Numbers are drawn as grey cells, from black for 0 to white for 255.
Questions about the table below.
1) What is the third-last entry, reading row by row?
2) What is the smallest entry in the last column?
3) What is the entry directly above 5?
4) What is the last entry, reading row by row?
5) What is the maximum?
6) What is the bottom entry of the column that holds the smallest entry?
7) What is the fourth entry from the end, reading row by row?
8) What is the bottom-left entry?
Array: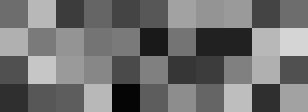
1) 190
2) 80
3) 74
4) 162
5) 213
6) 5
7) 101
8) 47

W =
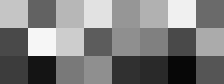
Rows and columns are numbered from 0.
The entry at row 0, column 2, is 183
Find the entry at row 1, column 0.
73
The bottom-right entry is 85
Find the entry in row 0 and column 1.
98
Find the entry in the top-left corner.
197
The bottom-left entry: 60
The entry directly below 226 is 92

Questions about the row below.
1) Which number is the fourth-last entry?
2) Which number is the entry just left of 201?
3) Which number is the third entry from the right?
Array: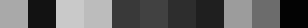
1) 31
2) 18
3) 156

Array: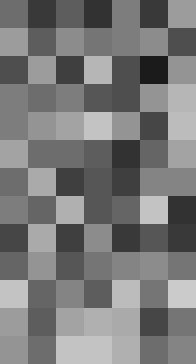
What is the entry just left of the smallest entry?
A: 78
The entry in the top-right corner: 156
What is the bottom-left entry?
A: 148
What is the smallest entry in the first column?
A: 70
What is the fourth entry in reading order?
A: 50
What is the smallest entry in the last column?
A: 50
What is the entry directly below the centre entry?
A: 86
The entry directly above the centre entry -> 93
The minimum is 27
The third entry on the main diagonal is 63
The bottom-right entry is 132
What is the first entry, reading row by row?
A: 109
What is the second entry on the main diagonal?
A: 93
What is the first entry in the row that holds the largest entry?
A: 195
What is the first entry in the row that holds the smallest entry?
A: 78
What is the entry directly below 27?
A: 148
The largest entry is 203
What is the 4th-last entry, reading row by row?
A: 195
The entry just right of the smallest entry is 148

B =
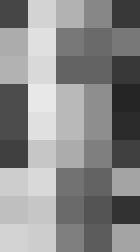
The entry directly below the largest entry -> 224
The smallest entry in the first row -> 56
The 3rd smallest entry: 50
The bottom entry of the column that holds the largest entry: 205
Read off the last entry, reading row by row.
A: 164
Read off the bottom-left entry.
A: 211
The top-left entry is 70
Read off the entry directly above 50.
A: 164
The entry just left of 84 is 106
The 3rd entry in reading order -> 178
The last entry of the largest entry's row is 37
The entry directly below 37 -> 43
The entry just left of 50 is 84

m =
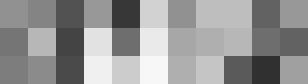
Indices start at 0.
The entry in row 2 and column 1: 139
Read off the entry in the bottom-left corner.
125
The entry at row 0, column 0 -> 145
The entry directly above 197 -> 175
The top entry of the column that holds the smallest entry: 98
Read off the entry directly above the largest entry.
234
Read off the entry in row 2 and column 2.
74
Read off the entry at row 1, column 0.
117
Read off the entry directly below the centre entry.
247
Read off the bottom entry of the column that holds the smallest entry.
48

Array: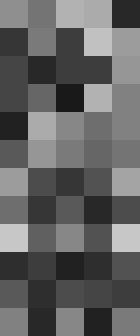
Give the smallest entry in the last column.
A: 40
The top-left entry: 143
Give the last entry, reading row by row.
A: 122
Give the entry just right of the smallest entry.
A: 178
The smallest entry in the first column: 33
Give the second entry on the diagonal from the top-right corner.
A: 193
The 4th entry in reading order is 171
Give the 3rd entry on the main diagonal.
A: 61
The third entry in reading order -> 178
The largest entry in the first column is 199
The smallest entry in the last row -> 33
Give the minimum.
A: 25
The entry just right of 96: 135
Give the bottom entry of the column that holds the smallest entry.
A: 135
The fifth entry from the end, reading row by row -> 129
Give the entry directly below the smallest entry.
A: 135

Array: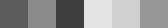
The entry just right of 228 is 208
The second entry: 139

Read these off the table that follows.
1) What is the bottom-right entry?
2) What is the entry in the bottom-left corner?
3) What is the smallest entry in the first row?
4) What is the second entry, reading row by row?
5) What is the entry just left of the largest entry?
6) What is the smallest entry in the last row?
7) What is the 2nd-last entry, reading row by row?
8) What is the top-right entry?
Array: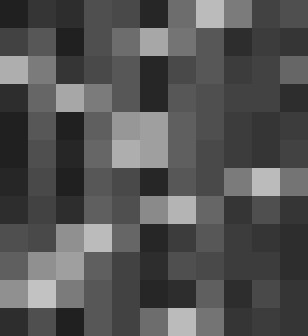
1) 53
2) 45
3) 32
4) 53
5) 144
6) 32
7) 60
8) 79

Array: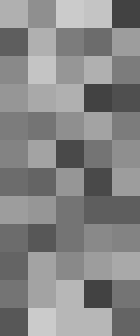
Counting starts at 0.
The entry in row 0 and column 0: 176
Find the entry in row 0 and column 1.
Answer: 143
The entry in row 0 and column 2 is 203
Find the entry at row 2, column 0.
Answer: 137
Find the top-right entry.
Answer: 66
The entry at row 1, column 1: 176
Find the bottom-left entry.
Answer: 87
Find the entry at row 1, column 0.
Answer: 94

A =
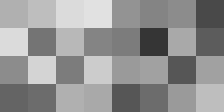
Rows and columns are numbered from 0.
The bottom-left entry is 100
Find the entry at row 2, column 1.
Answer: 212
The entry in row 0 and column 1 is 190
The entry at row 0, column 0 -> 176
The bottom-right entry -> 190
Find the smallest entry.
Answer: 53
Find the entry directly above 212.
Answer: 116
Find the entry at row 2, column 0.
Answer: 140
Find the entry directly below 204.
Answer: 169
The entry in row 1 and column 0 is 219

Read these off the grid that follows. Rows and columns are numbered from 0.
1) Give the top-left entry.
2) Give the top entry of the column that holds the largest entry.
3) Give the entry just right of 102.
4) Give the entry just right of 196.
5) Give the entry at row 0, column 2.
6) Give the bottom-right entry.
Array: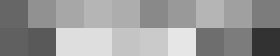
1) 102
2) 153
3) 145
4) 202
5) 167
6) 50

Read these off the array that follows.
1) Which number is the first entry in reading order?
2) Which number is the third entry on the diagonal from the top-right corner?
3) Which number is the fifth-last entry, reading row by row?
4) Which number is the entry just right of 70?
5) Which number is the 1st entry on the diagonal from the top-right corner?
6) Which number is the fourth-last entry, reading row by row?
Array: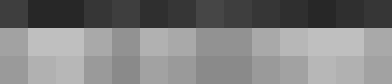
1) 62
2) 183
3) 154
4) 62
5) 54
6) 162

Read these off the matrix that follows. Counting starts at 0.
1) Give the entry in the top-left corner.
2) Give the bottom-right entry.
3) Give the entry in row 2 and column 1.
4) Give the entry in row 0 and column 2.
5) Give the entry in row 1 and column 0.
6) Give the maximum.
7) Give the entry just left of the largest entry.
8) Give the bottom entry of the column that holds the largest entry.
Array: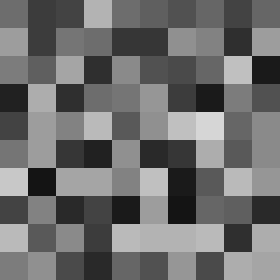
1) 109
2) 165
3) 95
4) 67
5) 157
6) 214
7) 192
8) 74

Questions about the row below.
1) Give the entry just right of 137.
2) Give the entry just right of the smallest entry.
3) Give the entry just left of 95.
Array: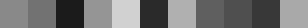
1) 114
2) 149
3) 176
